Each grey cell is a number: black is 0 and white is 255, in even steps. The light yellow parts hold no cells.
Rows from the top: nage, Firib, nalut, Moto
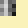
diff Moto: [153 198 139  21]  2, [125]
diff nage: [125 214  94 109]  1, [198]
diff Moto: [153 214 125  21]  1, [198]
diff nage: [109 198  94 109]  0, [125]
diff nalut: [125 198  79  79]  2, [94]

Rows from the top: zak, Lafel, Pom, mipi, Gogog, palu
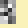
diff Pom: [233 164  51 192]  0, [220]
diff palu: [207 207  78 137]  3, [123]
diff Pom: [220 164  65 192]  2, [51]
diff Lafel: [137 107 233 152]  2, [245]
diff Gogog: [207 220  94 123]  1, [233]

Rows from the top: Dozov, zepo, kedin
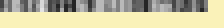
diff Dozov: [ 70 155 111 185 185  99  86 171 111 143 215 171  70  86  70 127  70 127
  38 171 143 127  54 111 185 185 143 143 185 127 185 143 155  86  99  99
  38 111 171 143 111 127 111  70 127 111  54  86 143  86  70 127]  17, [111]
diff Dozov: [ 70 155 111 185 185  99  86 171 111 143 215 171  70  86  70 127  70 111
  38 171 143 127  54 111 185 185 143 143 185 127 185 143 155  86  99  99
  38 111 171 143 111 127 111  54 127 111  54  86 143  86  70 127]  43, [70]
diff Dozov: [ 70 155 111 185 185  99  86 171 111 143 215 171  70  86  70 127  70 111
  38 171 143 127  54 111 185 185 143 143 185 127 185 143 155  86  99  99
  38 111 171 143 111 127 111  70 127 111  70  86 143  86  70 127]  46, [54]
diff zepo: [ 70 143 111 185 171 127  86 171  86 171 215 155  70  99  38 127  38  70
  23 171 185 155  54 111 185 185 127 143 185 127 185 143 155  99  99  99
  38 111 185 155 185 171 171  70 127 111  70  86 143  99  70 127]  18, [38]
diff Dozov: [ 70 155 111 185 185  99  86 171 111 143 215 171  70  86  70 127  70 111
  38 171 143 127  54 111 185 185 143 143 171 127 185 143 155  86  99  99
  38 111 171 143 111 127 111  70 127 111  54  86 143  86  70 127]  28, [185]
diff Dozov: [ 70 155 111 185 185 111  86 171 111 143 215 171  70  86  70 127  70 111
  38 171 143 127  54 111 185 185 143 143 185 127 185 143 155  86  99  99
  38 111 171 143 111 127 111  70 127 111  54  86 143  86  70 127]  5, [99]

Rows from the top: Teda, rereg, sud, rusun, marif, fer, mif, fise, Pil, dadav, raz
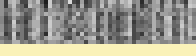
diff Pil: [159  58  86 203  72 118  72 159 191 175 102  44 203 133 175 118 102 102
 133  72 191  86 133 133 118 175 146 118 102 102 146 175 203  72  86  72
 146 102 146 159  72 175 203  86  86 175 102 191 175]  35, [58]
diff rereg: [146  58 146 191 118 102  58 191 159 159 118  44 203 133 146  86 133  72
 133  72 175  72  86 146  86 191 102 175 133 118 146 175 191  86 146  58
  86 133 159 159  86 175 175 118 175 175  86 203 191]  24, [102]
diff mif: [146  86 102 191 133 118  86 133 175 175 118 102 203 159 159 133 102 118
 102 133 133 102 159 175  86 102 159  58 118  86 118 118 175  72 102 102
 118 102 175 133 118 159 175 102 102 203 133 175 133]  27, [72]

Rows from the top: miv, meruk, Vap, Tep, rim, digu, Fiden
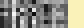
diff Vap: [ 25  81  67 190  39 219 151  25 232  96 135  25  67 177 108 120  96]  3, [205]
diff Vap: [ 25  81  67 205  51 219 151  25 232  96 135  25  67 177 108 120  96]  4, [39]
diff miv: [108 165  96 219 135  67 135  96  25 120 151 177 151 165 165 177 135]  9, [135]
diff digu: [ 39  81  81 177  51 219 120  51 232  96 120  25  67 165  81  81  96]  6, [135]
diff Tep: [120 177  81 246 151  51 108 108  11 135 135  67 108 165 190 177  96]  1, [190]
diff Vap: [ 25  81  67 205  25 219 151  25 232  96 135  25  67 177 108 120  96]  4, [39]

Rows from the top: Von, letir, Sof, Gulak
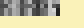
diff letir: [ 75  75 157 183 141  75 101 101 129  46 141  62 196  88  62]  5, [88]
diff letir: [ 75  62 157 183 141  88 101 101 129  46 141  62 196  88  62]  1, [75]
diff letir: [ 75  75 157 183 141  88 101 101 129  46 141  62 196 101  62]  13, [88]
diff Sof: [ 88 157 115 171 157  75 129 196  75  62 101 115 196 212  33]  7, [183]
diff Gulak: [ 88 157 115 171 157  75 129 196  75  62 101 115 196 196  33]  7, [183]

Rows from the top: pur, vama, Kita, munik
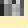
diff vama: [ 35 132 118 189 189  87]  4, [173]
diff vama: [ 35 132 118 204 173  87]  3, [189]

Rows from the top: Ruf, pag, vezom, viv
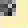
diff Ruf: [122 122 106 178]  1, [134]
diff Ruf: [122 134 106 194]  3, [178]
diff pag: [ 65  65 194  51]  0, [79]
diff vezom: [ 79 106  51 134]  0, [93]
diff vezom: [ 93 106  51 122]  3, [134]
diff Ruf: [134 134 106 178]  0, [122]

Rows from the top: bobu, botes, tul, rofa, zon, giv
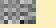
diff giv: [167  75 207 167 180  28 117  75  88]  3, [154]
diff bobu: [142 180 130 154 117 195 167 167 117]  7, [180]
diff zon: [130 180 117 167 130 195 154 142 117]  1, [195]

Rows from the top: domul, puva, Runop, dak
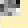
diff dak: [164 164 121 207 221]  0, [177]
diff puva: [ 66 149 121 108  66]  4, [78]
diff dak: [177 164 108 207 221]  2, [121]

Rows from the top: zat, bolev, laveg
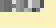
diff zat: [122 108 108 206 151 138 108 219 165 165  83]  3, [219]
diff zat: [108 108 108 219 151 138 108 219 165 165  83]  0, [122]
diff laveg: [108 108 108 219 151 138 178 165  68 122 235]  0, [122]
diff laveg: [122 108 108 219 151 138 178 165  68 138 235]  9, [122]
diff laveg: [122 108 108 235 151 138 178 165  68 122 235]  3, [219]
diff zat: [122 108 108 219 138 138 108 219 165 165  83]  4, [151]
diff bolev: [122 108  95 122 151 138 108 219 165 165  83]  2, [108]

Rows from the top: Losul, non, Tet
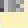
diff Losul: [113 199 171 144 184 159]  2, [159]
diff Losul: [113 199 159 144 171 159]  4, [184]
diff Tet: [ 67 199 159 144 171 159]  4, [184]
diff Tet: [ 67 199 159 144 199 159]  4, [184]

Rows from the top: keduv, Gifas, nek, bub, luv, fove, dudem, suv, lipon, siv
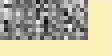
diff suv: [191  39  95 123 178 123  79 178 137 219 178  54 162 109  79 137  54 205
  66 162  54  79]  14, [95]
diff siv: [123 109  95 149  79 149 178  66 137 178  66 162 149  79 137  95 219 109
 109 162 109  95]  6, [162]
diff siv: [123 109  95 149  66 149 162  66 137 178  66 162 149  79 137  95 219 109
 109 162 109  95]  4, [79]

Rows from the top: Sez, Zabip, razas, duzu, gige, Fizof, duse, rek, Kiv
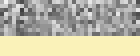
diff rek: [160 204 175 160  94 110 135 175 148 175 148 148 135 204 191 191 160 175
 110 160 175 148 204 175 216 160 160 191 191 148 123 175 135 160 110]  17, [191]
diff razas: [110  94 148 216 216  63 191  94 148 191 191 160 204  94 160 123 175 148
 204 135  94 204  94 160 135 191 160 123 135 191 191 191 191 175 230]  30, [175]

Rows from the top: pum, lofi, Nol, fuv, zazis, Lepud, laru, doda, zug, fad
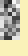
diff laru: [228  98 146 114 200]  3, [130]
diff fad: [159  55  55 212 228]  3, [228]
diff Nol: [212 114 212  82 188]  4, [174]

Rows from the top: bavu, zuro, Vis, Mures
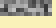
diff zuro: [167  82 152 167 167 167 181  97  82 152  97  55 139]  0, [181]
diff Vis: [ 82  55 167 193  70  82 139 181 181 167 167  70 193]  11, [55]
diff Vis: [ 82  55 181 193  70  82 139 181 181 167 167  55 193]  2, [167]
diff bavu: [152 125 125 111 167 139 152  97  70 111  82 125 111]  9, [125]
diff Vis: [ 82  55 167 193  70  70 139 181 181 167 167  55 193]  5, [82]

